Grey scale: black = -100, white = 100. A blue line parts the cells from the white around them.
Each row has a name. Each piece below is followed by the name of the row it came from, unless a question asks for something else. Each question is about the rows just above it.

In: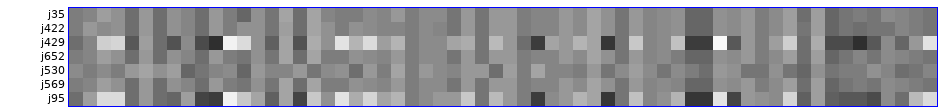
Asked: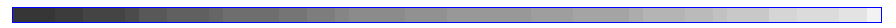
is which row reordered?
j95
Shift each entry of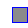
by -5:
[4]
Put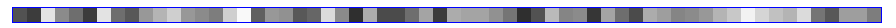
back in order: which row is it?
j429
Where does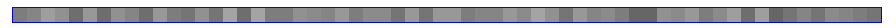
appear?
j652
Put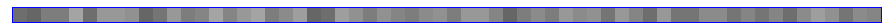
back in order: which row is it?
j35
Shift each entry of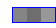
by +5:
[ 9 -9 24]

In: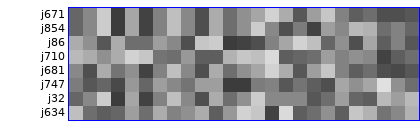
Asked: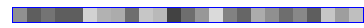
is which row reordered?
j710
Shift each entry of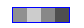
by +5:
[ 18  65  12 -33]
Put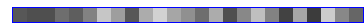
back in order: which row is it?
j671
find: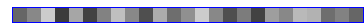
j854

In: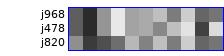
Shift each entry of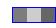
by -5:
[ -8  56 -25]
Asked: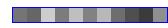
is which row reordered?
j820

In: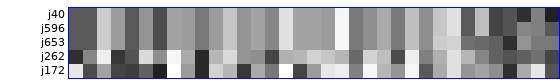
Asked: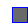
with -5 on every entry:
[-23]
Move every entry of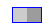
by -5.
[55 17]
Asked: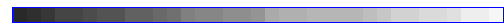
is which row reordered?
j262

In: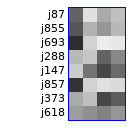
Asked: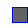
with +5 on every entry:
[-17]
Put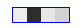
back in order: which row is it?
j693
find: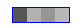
j855
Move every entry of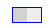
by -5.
[60 81]
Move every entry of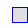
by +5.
[81]

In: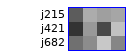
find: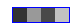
j421
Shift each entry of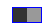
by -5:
[-65  15]
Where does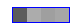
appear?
j215
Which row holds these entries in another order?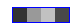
j421
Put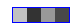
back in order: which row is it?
j421
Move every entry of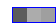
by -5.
[-33  30  20]

